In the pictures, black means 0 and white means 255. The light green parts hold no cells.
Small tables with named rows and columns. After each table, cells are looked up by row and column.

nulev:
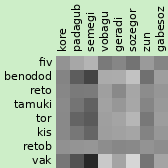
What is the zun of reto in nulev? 140
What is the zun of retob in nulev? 147
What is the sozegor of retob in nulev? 137
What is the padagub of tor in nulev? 100
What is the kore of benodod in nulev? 132
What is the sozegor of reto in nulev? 166
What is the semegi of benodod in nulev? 68
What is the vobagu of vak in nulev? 201
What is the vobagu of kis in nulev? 158
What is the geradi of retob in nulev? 135

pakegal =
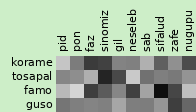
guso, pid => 117
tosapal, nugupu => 148
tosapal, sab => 113
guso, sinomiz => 128
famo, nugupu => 191
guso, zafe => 62
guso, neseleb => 126
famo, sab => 163
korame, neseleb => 128
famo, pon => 213
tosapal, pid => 134
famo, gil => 134
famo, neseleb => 64
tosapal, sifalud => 127
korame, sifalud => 95
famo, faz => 62
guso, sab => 125

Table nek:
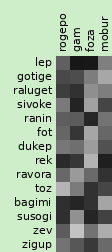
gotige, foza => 125
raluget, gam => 49
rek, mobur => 31
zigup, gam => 87
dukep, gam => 111
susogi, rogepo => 47
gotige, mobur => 167
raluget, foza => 143
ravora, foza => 106
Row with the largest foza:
rek

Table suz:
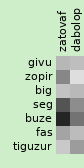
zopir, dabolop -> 222
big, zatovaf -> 194
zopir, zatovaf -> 135
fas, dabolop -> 188
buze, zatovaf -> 37
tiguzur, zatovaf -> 201
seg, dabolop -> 141
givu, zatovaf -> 183
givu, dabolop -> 190
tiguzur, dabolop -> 156
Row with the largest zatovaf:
tiguzur

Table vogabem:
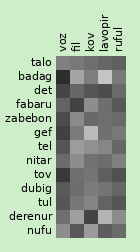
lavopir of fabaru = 110
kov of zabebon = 104
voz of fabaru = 99
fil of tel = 156
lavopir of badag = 196
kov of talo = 111
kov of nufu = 155
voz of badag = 45
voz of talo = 128
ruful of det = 106
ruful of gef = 120
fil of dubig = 109

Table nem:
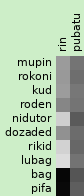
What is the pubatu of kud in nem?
119
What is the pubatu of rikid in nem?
103
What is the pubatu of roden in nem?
116
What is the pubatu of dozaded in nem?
108
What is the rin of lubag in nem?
220
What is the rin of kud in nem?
156
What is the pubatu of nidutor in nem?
90
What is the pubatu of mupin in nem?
116
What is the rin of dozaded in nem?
145
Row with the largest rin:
lubag

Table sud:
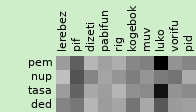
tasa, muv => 138
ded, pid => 160
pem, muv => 128
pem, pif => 95
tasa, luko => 18
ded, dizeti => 182
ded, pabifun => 156
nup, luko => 123
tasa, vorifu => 147
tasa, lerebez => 156
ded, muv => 169
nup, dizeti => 133
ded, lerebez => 132
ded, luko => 88
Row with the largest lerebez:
nup

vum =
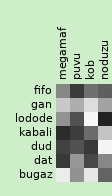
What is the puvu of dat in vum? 151
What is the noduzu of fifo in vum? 95
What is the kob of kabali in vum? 107
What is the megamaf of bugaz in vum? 236
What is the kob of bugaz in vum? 231
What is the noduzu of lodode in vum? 34
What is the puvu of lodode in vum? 81

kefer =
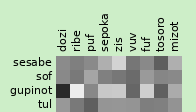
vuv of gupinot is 102
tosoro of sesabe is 94
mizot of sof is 137
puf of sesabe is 138
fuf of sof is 154
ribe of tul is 121
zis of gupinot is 202
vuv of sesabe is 118
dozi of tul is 152
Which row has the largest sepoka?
gupinot

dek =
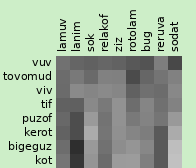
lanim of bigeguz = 46
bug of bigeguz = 135
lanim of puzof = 77
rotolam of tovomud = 75
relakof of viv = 138
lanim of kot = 54
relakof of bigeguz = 113
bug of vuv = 83
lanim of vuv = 101
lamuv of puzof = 104
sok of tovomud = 106
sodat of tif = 130
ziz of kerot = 144
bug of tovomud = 102
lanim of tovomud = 121

